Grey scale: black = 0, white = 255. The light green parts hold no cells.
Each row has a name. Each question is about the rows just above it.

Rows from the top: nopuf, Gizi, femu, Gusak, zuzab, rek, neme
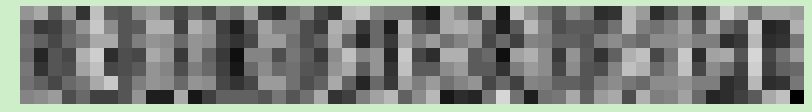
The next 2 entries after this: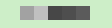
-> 148 132
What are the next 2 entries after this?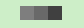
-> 23 105
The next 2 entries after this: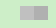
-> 105 132
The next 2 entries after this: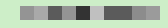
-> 91 91
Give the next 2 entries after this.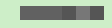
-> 113 169
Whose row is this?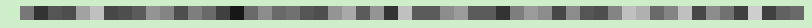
zuzab
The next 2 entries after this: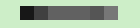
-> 85 113

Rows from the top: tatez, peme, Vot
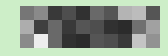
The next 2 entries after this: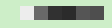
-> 57 196
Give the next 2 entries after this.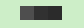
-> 112 161
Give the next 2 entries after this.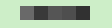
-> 43 112
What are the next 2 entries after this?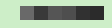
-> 112 161
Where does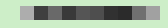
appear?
peme
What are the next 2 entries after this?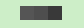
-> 196 146
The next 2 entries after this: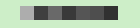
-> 43 112

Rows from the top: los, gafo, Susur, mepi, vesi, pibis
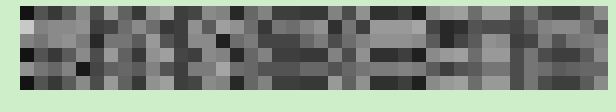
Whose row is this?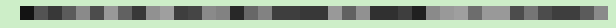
pibis
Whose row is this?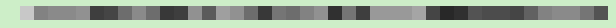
gafo
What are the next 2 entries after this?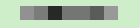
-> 83 62
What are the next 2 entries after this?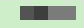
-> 165 109
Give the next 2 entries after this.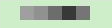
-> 109 130
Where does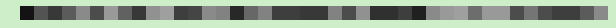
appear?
los

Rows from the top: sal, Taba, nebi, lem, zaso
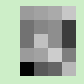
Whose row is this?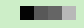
zaso
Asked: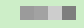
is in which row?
lem

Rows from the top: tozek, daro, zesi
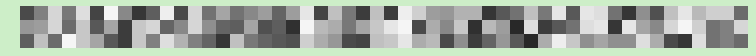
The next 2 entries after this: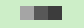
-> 199 128
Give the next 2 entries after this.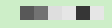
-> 165 136
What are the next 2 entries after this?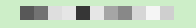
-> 114 128
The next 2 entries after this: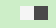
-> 172 136
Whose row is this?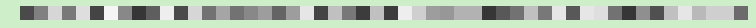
tozek
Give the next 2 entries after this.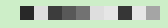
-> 136 214

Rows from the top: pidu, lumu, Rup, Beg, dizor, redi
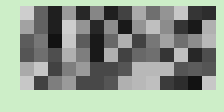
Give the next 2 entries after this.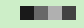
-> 119 162
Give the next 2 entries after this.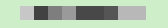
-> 184  85
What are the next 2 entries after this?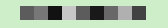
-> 119 162
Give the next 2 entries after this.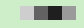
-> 39 134
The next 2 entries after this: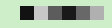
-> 66 119
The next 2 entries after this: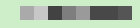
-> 184 184
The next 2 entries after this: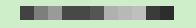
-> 18 199

